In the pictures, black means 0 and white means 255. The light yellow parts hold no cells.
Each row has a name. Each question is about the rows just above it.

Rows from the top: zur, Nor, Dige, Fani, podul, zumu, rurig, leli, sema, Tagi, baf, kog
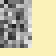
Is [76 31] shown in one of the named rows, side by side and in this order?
yes
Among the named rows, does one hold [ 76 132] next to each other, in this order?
no
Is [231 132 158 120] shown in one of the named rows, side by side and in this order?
no
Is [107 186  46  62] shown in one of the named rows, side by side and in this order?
yes
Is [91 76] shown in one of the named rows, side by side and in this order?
yes
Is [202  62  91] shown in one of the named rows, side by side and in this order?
yes
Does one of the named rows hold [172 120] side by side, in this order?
yes

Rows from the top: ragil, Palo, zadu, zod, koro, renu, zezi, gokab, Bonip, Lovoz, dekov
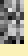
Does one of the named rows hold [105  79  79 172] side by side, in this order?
no
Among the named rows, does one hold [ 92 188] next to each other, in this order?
yes
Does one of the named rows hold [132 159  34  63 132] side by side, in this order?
yes
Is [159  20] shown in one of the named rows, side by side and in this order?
no
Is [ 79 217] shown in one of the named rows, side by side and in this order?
no
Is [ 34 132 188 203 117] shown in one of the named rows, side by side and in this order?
yes

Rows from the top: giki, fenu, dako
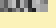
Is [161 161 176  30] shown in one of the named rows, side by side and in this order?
no
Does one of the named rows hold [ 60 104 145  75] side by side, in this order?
yes
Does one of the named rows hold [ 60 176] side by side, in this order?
yes

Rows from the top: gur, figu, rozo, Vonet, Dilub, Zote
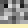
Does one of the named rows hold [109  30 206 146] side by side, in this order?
no
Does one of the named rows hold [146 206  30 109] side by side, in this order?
yes
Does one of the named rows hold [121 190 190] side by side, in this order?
yes
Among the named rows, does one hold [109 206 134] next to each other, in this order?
no
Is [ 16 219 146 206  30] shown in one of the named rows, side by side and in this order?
yes
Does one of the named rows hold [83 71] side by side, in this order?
yes

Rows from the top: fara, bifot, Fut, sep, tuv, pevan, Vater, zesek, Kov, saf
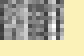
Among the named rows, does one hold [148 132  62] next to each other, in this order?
yes
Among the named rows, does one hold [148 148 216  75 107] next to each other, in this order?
yes
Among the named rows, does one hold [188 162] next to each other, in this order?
yes

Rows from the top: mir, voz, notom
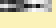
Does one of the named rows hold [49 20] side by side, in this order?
no
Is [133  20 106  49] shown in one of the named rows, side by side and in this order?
no
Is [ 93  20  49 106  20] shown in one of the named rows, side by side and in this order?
yes
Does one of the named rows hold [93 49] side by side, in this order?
yes
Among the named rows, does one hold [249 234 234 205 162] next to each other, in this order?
yes

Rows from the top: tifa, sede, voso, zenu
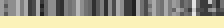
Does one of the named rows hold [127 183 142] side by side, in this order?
yes
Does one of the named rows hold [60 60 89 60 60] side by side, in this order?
yes
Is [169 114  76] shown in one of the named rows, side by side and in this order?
yes
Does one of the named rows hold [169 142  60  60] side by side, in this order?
yes
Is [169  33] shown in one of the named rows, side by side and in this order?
yes

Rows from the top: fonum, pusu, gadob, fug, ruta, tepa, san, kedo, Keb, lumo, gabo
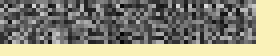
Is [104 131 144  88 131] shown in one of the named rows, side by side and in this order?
no
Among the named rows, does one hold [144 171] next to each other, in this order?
yes
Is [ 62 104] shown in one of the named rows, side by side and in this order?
yes

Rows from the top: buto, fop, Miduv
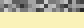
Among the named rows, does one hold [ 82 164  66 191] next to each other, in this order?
no
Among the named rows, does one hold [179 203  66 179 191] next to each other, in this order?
yes
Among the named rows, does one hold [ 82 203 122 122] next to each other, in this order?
yes
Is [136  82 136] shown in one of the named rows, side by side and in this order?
yes
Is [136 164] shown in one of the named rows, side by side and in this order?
yes
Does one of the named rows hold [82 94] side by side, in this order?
no
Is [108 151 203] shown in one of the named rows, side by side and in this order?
no

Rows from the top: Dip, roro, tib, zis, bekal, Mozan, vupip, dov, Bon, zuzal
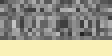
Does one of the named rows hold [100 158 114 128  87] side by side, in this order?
yes
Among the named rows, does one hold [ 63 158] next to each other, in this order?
yes
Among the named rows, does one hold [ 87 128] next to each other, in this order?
yes
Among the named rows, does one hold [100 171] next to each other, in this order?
yes
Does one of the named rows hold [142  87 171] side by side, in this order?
yes

